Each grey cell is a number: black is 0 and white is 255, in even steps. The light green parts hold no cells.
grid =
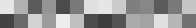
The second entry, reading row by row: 177
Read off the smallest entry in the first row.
75
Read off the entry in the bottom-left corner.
67
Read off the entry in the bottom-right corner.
113
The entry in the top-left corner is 230
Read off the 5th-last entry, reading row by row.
171
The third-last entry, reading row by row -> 224
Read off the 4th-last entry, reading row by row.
163

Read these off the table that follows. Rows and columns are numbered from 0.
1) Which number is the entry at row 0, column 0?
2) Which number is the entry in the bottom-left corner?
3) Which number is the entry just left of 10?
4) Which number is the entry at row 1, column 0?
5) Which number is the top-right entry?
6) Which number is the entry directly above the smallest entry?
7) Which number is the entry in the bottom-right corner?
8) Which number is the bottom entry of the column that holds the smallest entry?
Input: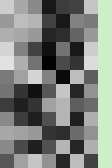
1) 205
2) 87
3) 130
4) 153
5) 197
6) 16
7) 66
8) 146

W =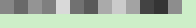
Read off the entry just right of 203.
163
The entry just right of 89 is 170
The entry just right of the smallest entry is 141

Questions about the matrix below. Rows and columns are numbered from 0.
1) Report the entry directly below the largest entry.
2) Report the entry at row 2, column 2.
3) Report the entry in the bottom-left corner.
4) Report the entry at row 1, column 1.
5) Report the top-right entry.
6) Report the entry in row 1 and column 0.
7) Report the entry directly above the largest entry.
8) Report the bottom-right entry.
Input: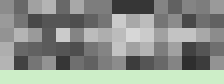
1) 161
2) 154
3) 180
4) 117
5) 154
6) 154
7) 168
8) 147

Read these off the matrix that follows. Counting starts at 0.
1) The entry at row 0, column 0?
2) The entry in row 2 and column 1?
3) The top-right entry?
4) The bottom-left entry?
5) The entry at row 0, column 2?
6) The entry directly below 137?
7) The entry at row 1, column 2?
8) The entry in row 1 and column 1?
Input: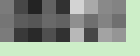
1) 123
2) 57
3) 131
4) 123
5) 35
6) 131
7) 86
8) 92

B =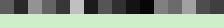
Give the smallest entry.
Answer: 6
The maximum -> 192
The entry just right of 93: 41
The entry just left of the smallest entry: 19

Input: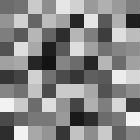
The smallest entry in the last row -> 45
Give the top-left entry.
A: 108
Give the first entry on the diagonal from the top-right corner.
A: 126
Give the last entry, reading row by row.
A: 133
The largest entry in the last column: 242
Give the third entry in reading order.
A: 202
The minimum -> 19
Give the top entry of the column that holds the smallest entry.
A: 141
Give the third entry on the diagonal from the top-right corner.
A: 61
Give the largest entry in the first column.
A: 242
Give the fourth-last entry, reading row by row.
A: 141
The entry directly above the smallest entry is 31
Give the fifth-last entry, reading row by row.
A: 194
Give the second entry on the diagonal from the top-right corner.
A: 176
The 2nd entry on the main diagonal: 209
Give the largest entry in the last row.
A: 242
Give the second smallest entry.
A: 25
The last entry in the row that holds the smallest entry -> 161
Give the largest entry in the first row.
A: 230
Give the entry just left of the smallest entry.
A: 37

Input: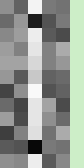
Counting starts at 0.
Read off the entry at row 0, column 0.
143
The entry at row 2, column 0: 136
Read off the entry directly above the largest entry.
200
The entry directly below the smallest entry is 237
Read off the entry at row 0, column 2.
243
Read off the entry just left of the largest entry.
143
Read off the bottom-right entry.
136
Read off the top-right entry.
114
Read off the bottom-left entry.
143
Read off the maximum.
249
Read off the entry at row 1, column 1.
151
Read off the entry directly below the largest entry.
229
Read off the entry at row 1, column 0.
106
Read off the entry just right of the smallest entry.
121
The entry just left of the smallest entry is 83
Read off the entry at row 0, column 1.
98

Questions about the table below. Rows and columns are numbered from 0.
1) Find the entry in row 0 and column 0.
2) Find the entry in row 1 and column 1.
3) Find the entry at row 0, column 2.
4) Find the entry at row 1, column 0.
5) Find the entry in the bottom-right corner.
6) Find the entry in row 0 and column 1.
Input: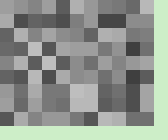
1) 158
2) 78
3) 132
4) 170
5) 112
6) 146
